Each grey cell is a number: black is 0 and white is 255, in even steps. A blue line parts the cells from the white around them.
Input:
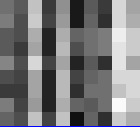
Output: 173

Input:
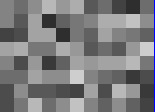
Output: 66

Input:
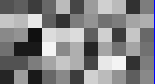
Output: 137

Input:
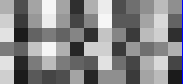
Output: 27

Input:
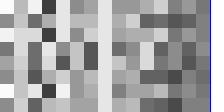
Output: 128

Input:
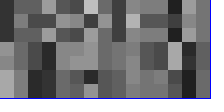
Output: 106

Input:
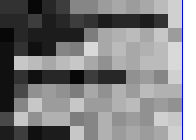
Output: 208

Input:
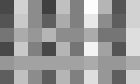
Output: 210

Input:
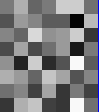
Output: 112
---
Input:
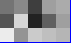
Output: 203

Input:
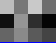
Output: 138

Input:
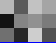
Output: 39

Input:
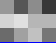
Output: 161

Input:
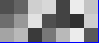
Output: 185

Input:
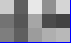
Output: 156

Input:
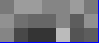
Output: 187
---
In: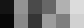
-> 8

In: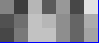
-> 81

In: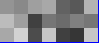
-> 188

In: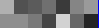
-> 142

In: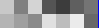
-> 180

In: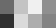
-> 48
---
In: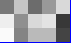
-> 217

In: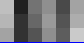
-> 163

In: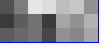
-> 145

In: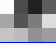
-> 93

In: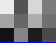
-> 123

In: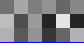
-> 136

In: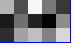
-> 56

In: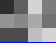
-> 124

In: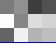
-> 81

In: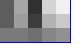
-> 240
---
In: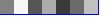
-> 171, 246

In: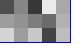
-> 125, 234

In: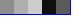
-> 205, 205

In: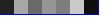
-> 149, 201

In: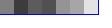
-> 81, 227

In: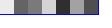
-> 212, 235
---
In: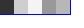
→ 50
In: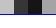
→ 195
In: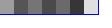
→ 157
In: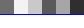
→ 109
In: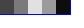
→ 68
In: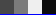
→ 71
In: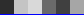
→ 45
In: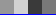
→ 151
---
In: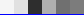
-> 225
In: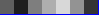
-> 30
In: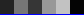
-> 118
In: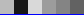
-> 23
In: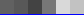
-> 88
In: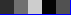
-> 112
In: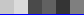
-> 219
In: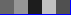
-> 150
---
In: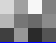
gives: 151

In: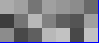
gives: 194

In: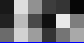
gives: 52

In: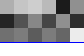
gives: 124

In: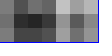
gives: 159

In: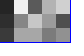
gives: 167
